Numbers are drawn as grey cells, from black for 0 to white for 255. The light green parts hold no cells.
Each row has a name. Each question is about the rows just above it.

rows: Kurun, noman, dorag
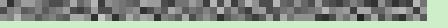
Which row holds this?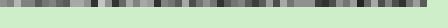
dorag
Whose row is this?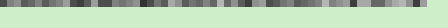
noman
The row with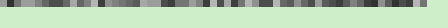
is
Kurun

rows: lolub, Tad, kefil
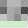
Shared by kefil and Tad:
[170]
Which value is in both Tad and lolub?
[158]
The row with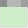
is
lolub
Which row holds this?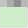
kefil

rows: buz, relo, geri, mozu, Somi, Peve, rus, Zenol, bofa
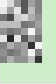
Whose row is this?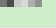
geri
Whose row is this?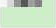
buz
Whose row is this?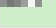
Somi
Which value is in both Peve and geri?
[117]
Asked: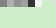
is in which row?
rus

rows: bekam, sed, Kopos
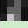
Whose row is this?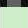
sed
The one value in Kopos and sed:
[18]
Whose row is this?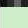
bekam

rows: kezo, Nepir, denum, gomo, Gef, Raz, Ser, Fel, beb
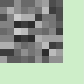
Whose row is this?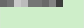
Gef
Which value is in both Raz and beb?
[159]
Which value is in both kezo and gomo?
[93]
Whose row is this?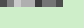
denum
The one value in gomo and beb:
[93]
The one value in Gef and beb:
[105]

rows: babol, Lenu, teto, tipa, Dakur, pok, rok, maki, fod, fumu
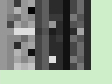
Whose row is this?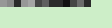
rok
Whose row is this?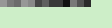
teto
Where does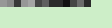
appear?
babol
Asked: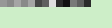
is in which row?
fod
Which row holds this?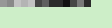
fumu

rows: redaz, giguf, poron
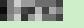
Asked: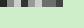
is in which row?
poron
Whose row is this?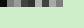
giguf

